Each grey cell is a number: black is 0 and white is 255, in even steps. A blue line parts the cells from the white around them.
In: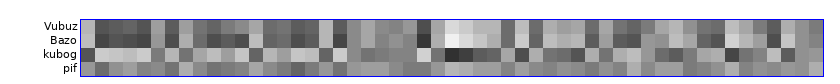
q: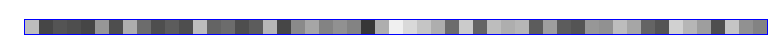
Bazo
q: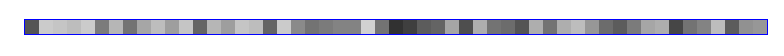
kubog
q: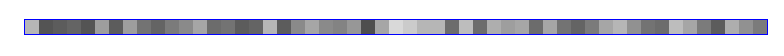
Vubuz
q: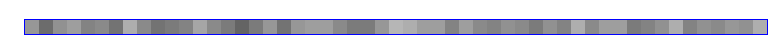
pif

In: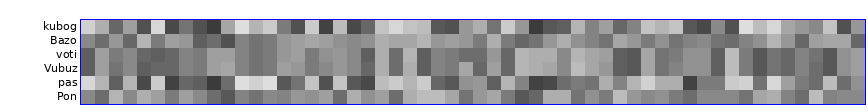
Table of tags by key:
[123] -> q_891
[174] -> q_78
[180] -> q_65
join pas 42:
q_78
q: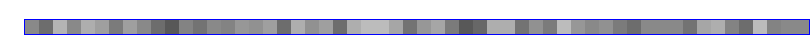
Pon
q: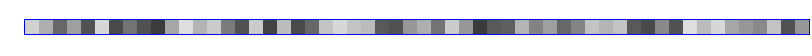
kubog
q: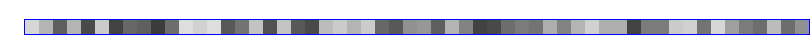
pas

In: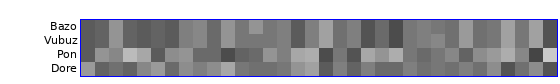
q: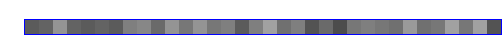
Bazo
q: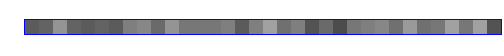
Vubuz
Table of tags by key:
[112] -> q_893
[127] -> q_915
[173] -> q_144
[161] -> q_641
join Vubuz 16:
q_915

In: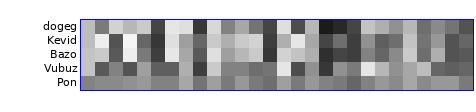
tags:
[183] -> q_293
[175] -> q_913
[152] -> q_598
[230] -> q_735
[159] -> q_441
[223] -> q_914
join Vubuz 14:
q_735
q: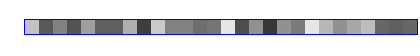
Vubuz
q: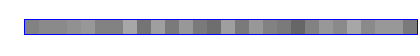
Pon
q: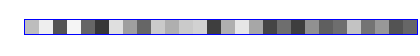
Kevid

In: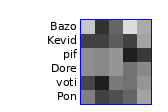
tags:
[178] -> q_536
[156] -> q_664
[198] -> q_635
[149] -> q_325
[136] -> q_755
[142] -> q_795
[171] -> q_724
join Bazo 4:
q_724
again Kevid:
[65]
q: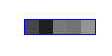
voti

